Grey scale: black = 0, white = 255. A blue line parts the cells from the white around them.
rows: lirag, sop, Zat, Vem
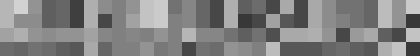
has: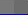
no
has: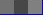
no
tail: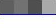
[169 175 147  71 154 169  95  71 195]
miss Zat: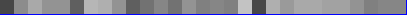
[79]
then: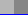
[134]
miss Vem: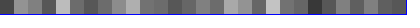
[120]
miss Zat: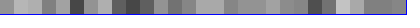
[154]

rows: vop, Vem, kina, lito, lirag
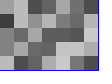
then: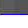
[201]
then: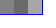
[92]
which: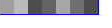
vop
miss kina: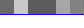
[84]
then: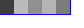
[105]
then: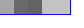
[173]

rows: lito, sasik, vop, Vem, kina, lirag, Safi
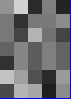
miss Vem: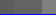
[133]
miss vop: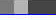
[114]
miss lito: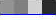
[36]
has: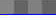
no
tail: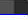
[154]
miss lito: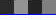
[209]

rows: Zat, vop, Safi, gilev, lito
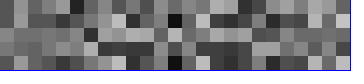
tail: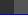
[126  16  99 188  63  49  71 126  43  79  71 181 106 188]
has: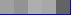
yes
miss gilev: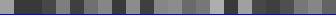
[91]
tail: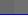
[106]
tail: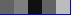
[ 63  49  71 126  43  79  71 181 106 195]

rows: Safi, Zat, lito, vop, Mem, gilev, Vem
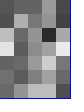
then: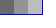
[189]
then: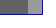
[73]

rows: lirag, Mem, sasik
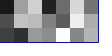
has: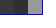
no
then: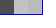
[129]

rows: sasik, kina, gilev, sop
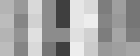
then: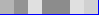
[125]
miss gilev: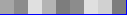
[147]

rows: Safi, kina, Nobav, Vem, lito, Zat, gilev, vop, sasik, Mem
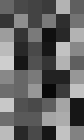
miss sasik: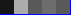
[165]
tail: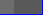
[165 172  22]
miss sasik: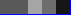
[172]
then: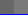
[34]
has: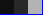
yes
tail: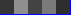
[115]

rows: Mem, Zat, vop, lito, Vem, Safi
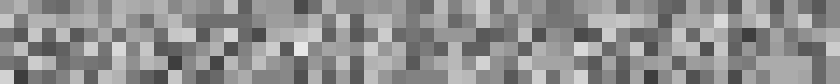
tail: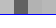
[164  89 144 171 184 144 210 144 123 198 164 164 164 123  89 164  97 144
 157 164  97 157 151 178 130 123 171 171 171 171 105 151]
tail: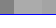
[105 151]

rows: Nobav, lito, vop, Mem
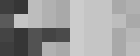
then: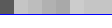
[189]
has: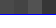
no
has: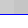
yes

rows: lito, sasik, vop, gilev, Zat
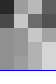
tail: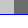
[81]
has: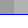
yes
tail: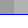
[213]
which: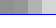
gilev
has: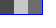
yes

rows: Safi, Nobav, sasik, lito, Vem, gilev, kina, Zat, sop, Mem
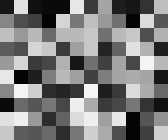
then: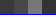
[16]
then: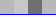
[199]

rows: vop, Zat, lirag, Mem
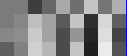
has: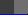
no
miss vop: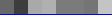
[111]
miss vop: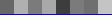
[117]
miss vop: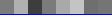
[103]
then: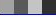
[215]
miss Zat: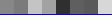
[190]
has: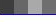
yes

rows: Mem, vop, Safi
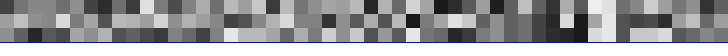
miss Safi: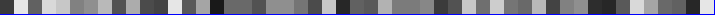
[151]
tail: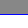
[111 143  67  45 111  59 224 123  75 129 172 111 185 158 199  59 185 117
 143 165 158 185  39 178 105 211 165  25  45  89 158  31  97 191  97  51
 172  89 238 224 111 135 205 158 117 143  51  97]
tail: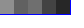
[217  25 165 230  82  67  75  45 158 191 105 158]
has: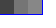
yes
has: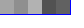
yes
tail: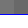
[ 39  59 123 143  97 111  67  45  39  25 217 230  82 199 199 217  89 105
 135 117]
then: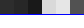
[199]

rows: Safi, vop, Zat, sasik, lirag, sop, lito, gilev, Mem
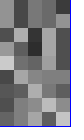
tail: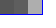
[120  94]
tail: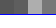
[94]
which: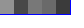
Safi
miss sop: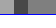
[134]
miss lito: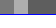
[86]
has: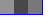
yes

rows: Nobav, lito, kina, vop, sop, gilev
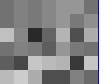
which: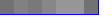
Nobav
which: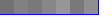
lito
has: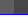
yes

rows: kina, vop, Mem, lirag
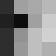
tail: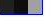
[203]
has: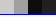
no
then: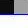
[203]
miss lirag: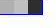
[152]
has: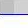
yes

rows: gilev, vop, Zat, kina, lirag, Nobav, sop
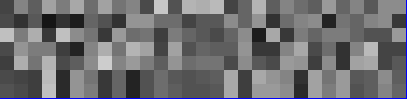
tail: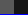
[ 50  29 101  82  50 148 148 109 109  68  88  88 140 101 148  50 109 132
 140  35 116 101 132 140  56]
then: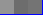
[116]

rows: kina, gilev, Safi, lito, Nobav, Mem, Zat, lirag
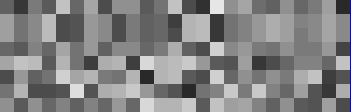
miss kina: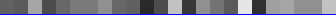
[109]
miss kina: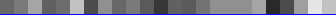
[49]
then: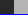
[187]
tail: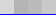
[152  90  83 159  55  76 103 130 130 103 194]
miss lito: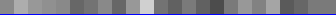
[68]

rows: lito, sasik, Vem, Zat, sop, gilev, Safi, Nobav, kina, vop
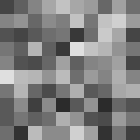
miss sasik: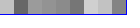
[126]
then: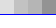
[118]
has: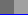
no

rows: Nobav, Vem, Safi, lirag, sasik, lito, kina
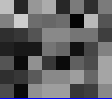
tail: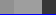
[ 62 137]
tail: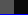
[145  55  10  96  76 165]
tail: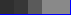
[158 103 165]
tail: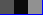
[ 55  10  96  76 165]
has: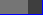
yes

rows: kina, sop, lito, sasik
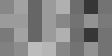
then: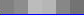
[147]
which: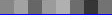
kina
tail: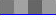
[176 109  54 115]
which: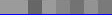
sop
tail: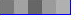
[109  54 115]

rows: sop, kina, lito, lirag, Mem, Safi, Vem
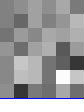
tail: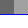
[129 149 184]
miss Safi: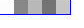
[190]

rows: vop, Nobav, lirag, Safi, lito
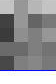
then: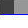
[101]
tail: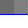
[115]
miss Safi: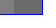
[115]

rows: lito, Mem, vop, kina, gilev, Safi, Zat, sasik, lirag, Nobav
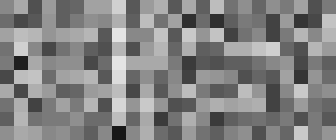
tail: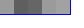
[189  72 169  88 143 189 122  88  95 189 149  66 136 201 130 143]
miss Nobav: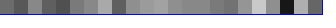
[130]
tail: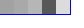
[102 143 102 136  66 155 149 136  80 102  88 162  53 149 108]
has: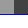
no
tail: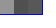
[155 175 162 169 175  66 108 155 114 102]
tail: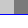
[149]

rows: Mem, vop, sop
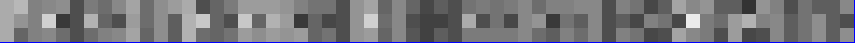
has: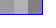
yes
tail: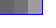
[142 156 148 156 101 115  78 148 156 101 136  86  65  94  78 123 123 123
 123 136 109  94 129 109 136  78 129 115  71  78 164 136 123  78 156  71
  78 136  94 115 142  94 142]
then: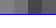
[164]
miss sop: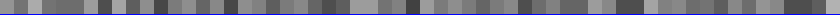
[86]
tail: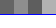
[109 101 115 156 142 156 148 156 101 115  78 148 156 101 136  86  65  94
  78 123 123 123 123 136 109  94 129 109 136  78 129 115  71  78 164 136
 123  78 156  71  78 136  94 115 142  94 142]

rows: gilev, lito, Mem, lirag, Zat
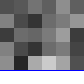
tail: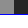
[170 203 164  80]
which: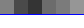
lito

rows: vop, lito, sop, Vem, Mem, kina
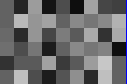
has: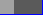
no
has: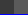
yes
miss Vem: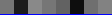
[77]
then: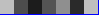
[98]
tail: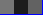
[137 118 130  14]
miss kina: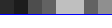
[84]
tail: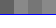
[178]

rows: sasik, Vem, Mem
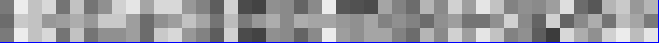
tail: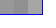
[130 144 130 108 144 158 116 116 144 209 138 100 209 100 138 173 116 188
 165 122]
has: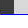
yes
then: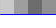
[158]

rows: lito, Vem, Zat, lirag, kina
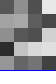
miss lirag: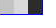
[224]
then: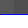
[209]
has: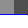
yes
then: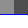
[232]
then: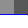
[79]

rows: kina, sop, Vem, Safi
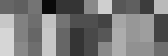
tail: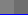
[193 116  79  79  67 166 151 158  67]
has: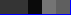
no

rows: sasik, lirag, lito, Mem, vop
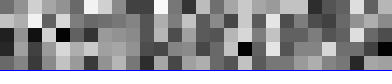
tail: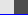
[125  77  65 105 146 174 138]
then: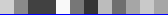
[154]
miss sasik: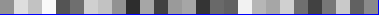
[188]
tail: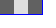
[182]
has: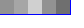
no
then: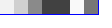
[52]
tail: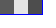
[125  77  65 105 146 174 138]

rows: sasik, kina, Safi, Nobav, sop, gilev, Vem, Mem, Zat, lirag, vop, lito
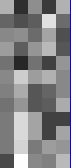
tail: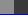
[177]
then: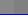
[185]

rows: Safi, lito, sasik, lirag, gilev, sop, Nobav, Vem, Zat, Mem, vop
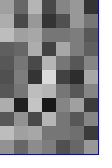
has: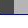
yes
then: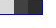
[167]
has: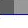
no
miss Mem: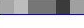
[111]
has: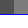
yes

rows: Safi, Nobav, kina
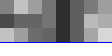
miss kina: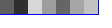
[109]
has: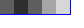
no
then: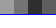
[123]
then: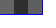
[166]
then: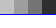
[95]

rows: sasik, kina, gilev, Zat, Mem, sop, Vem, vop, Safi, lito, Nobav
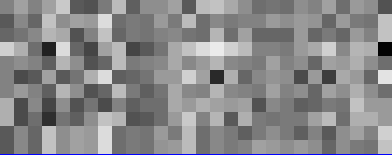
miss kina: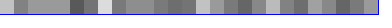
[148]
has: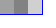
yes
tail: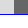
[ 69 161 187  69  89 116 169 194 220 235 208 187 130 130 122 154 169 208
 136 181 175   3]
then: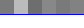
[130]
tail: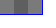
[142 122  95 130  89 142 161 130 208]
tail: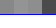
[154  61 169 154 102 227]

